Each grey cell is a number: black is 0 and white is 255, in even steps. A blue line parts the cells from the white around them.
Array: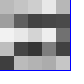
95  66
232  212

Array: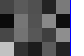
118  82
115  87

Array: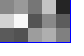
248  84
82  157

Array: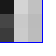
201  187
203  188

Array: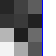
58  33
30  107

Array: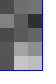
92  48
89  101

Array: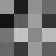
95  159
195  137

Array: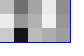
151  176
21  187
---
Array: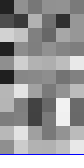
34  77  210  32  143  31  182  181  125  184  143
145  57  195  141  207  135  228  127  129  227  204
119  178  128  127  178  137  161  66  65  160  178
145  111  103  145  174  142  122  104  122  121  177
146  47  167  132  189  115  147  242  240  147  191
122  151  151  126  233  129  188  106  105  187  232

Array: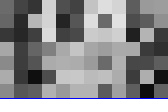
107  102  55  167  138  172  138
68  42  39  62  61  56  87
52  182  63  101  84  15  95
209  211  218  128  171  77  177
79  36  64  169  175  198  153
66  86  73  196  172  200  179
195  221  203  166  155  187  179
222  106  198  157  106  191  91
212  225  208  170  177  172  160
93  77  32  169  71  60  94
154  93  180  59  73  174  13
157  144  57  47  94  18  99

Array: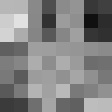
183  205  211  95  125  121  89  59
182  225  172  102  134  91  122  63
137  136  133  159  173  156  180  111
78  49  88  158  141  159  161  165
139  156  134  152  173  145  185  102
148  143  160  149  155  166  121  96
56  16  53  143  109  144  129  189
64  44  48  139  112  120  145  187

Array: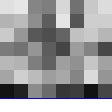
224  179  202  123  184  165  19
230  187  151  114  179  207  33
133  142  88  149  126  187  140
126  93  78  93  97  158  107
215  229  100  69  159  168  54
113  85  193  157  145  133  61
200  206  201  131  198  218  18
220  206  182  71  162  149  70

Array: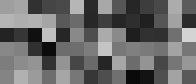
158  181  35  136  125  132
165  174  54  129  140  177
49  177  16  48  148  155
69  165  192  11  50  110
73  89  38  109  148  166
182  107  137  110  70  119
41  39  78  125  106  55
168  62  171  196  37  78
86  38  138  120  166  112
38  46  30  128  108  10
61  32  49  122  148  19
73  86  48  115  71  80
172  162  112  163  118  163
91  43  212  118  151  89

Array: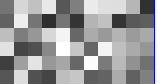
116  98  190  225  63  86
214  238  125  69  159  220
193  117  151  80  228  81
232  47  215  137  152  69
87  117  244  255  166  190
127  52  103  198  103  198
235  180  171  102  251  93
223  193  153  244  122  99
222  52  180  191  185  171
182  89  155  170  145  97
49  94  169  150  113  128

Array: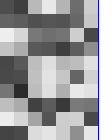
78  99  238  195  71  73  117  190  236  68
63  93  214  172  88  76  43  171  213  74
185  80  120  89  189  192  188  65  164  220
232  86  111  85  222  227  223  92  84  228
180  83  116  62  182  198  175  57  205  204
109  103  206  94  189  101  233  122  208  143
204  198  72  142  224  209  225  118  73  230

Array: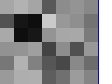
166  82  169  146  119  154
178  22  14  148  178  174
165  14  23  159  129  175
88  202  148  67  86  94
140  152  167  141  72  112
148  143  168  80  137  156
136  115  123  152  108  133
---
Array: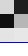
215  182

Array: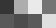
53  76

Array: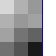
215  152  98

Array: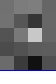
113  86  200  93

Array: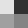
227  132

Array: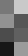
120  86

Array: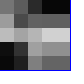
117  74  181  144  100

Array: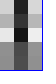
210  52  238
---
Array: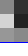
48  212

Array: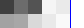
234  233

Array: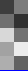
124  112

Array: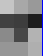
153  61  138

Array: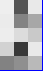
233  131  237

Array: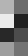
108  235

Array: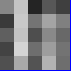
63  164  78  212  80

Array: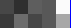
251  88

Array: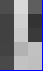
94  208  65
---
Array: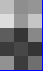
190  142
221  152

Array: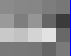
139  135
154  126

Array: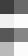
62  105
240  252

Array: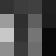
51  61
156  47

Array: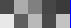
73  172
232  95

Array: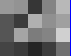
153  147
85  59

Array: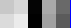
200  215
219  235
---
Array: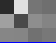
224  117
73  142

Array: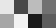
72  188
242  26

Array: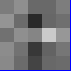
143  105
107  41

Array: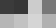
54  204
194  213

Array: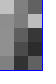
128  97
125  189

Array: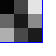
69  228
25  138

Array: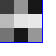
148  23
227  232

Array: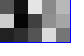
18  229
5  64

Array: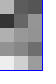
92  85
102  149
